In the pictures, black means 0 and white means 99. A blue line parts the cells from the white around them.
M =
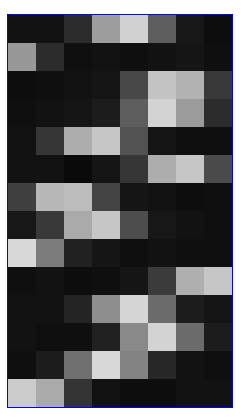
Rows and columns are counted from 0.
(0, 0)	7
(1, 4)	6
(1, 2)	6
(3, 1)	7
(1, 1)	17
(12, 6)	7
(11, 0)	7
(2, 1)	6
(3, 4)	36
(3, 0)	6
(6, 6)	5
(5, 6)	77
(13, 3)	7
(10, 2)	14
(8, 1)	48
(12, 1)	11
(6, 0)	25
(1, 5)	7
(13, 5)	5
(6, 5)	7
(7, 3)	77
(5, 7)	29
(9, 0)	6
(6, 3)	26
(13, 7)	7
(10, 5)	42
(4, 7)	6
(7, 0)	9
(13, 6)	7
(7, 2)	66
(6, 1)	71
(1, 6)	8
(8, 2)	13
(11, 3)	13

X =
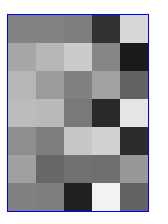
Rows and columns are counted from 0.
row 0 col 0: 51
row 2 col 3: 63
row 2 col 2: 50
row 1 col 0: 65
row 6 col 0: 50
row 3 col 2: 47
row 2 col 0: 71
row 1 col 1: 71
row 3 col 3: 16
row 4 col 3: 81

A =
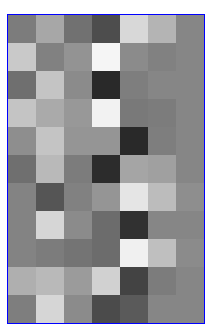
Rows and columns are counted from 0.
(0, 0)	48
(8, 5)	74
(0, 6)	52
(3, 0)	76
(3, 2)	59
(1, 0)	78
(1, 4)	54
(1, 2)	57
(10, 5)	52
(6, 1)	33
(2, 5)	52
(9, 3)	81
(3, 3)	94
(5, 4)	64
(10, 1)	83
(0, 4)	84
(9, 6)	52
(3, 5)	48
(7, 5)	52
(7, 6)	52
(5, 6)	52
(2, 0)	43
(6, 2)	50

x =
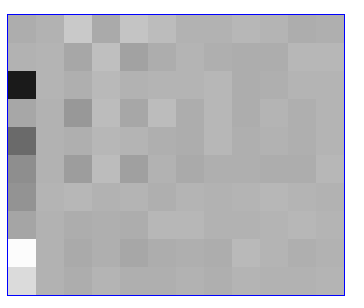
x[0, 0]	67
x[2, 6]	70
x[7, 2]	67
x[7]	[64, 69, 67, 68, 67, 71, 71, 69, 69, 70, 71, 70]
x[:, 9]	[70, 67, 68, 70, 69, 67, 71, 70, 70, 69]
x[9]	[85, 69, 67, 70, 68, 68, 69, 68, 70, 69, 69, 70]
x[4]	[41, 69, 68, 71, 70, 68, 67, 71, 68, 69, 68, 70]
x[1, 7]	68
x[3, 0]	65
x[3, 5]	73
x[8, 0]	98
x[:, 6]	[69, 70, 70, 67, 67, 66, 70, 71, 68, 69]
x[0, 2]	78
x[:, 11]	[68, 71, 70, 70, 70, 71, 69, 70, 69, 70]
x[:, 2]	[78, 65, 68, 59, 68, 61, 71, 67, 66, 67]
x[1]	[69, 70, 65, 74, 63, 67, 70, 68, 67, 67, 71, 71]
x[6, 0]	57
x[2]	[10, 70, 68, 72, 69, 70, 70, 71, 67, 68, 70, 70]
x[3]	[65, 69, 59, 73, 65, 73, 67, 71, 67, 70, 68, 70]
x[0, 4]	76
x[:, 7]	[69, 68, 71, 71, 71, 68, 69, 69, 67, 68]

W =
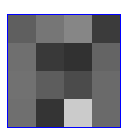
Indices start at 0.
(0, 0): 37
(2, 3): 41
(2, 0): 44
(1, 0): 43
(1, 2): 19

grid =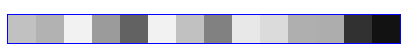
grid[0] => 75
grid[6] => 75
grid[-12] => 94
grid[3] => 60

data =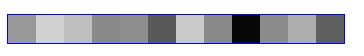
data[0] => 59
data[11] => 37
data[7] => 53
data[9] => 54

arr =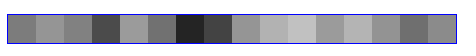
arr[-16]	48
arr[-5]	60
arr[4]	60
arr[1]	58
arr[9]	69

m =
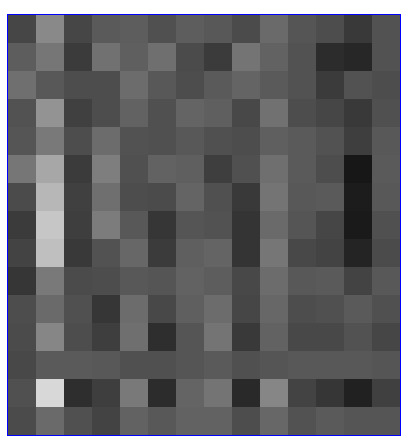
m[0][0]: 27
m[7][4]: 34
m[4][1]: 47
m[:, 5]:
[31, 43, 34, 31, 31, 38, 29, 21, 23, 33, 28, 18, 31, 17, 34]
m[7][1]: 77
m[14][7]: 38
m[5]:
[46, 65, 23, 49, 31, 38, 37, 24, 31, 43, 35, 30, 9, 35]
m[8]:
[26, 74, 22, 32, 40, 23, 37, 39, 20, 46, 28, 26, 14, 29]
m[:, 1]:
[53, 46, 34, 57, 47, 65, 71, 77, 74, 47, 41, 52, 35, 84, 41]
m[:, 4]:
[36, 37, 42, 38, 32, 31, 30, 34, 40, 34, 42, 43, 31, 47, 38]
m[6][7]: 31
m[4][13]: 34
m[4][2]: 30
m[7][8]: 20
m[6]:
[29, 71, 25, 43, 30, 29, 39, 31, 22, 45, 34, 35, 11, 34]
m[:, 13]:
[32, 32, 30, 31, 34, 35, 34, 31, 29, 34, 31, 27, 33, 25, 33]
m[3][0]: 32
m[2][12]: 32
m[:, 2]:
[27, 23, 30, 25, 30, 23, 25, 24, 22, 29, 31, 30, 35, 18, 31]
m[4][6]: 34
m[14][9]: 40
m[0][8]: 29
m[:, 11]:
[30, 17, 23, 27, 32, 30, 35, 27, 26, 35, 31, 28, 34, 21, 35]
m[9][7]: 36
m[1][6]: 29
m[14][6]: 38
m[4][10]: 35
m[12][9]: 33
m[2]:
[43, 34, 30, 30, 42, 34, 30, 35, 39, 35, 32, 23, 32, 30]
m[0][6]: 36

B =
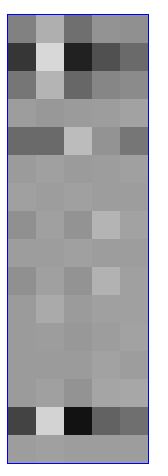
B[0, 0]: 50
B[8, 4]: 61
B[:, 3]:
[57, 31, 52, 61, 57, 61, 61, 70, 61, 69, 62, 61, 63, 64, 38, 61]
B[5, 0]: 60
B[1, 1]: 84
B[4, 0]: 41
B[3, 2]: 60
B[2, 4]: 54
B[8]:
[61, 61, 62, 61, 61]
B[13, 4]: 65
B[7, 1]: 62
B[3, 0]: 61
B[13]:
[60, 62, 57, 64, 65]
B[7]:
[56, 62, 57, 70, 63]
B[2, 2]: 40
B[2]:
[46, 70, 40, 52, 54]
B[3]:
[61, 59, 60, 61, 63]
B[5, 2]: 60
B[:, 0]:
[50, 21, 46, 61, 41, 60, 62, 56, 61, 56, 60, 60, 60, 60, 26, 61]
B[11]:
[60, 61, 59, 61, 63]
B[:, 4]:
[56, 41, 54, 63, 46, 62, 61, 63, 61, 62, 62, 63, 61, 65, 43, 61]
